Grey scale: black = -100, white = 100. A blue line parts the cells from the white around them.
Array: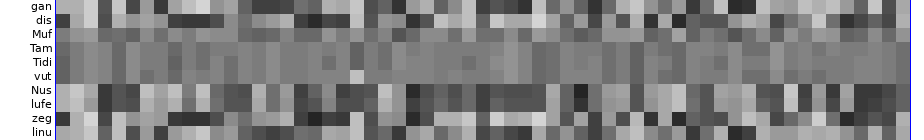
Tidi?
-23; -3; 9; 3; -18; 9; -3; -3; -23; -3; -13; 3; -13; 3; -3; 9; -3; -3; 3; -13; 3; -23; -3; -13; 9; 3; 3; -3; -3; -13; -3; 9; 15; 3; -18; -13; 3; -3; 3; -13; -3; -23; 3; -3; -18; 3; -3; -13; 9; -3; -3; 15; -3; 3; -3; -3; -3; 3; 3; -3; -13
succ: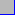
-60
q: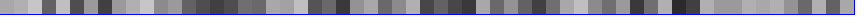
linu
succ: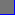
3
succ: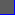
-18
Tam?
-18; -3; 9; 3; -18; 9; -3; -3; -18; -3; -13; -3; -3; 3; -3; 9; -3; -3; 3; -3; 3; -23; -3; -13; 9; -3; 3; -3; -3; -3; -3; 3; 15; 3; -18; -13; 3; -3; -3; -13; -3; -23; -3; -13; -18; 3; 3; -3; 9; -13; -13; 15; -3; 3; -8; 3; -3; -3; 3; -3; -13

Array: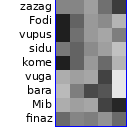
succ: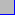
-1
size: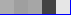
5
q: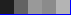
Fodi
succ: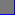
-22

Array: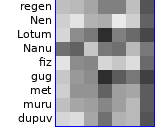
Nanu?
-12; -23; 56; -6; -12; 45; -6
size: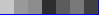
7
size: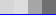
4
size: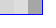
3

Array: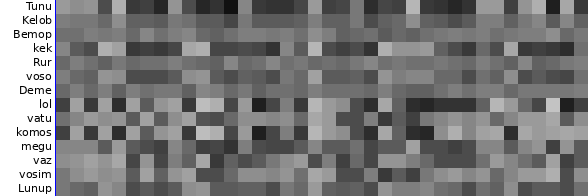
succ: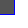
-40
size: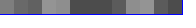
13

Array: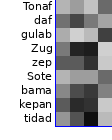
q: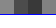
bama
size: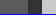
4

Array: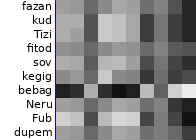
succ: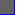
62
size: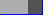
3
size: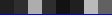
8
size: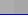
2

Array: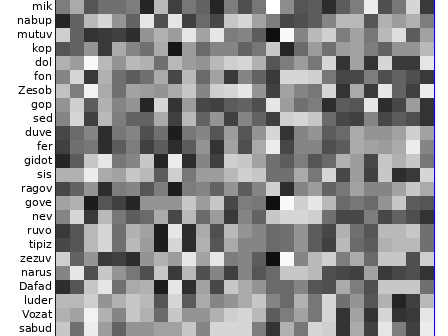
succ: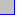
-2
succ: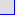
-28
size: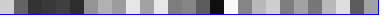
27
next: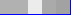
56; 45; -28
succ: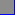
-33
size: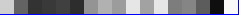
17

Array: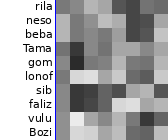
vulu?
13; 84; 30; 7; 42; -5; -56; -22
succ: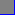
42
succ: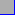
-45
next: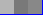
-5; 24; -45
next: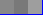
-45; -33; 53
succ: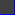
-22
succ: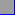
-45

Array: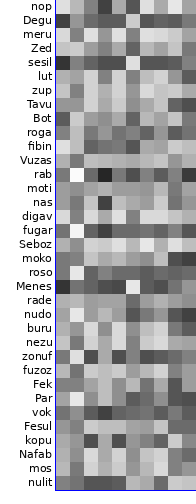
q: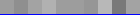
moti
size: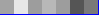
7
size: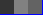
3
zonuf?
-5; 75; -38; 33; -38; 1; -38; -28; -16; 1
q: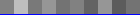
roga
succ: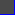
81

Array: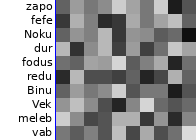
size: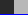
2
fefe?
-56; 38; 0; -67; -56; 33; -6; 28; 50; -23
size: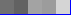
5
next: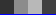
22; -50; -12
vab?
-6; -28; 0; -34; 50; -44; 33; -39; -12; 72
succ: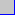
28
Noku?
-23; 16; 0; 44; -56; 16; 10; -28; -17; -88

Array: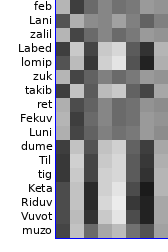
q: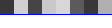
Til
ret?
37; -40; -23; 5; -17; -11; 15; 10
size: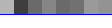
8

